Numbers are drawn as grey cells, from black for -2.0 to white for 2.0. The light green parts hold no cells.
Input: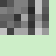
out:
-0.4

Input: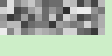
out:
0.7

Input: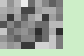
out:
-0.1

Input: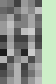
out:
0.6

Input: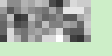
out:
1.0
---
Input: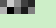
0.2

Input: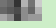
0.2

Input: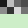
1.0

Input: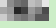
0.4

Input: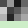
-1.0

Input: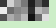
-1.3
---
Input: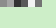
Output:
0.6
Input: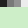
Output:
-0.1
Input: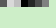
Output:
1.4
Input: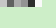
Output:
-0.5
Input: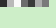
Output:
0.9
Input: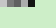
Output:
-0.1
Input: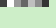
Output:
2.0
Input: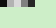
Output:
0.8
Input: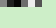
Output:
-1.5
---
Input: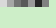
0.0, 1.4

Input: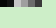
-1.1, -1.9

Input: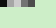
-0.8, -1.8

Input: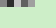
0.5, 0.1

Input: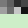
-0.9, 0.5

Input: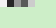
1.2, 1.8

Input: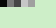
0.5, -1.9

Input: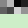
-1.5, -0.5
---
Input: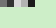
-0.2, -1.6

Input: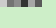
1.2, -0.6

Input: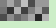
0.0, 0.8

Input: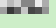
1.5, 0.3

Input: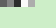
-0.5, 0.7

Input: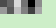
-0.8, 0.6
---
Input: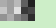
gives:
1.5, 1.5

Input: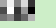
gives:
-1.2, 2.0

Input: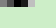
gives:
-2.0, 1.0

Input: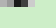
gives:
-1.6, 1.2

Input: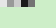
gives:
1.2, 1.6

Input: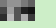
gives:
-0.7, 0.9
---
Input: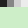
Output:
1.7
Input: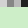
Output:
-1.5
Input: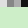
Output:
-1.7
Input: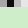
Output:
1.6
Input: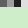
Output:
1.5
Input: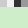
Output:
0.4
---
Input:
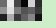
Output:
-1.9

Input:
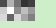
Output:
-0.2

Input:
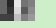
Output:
1.6

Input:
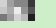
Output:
0.1

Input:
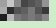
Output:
-0.7

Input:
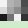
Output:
0.8

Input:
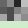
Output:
0.2

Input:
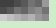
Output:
-0.2

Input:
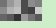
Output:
-0.8
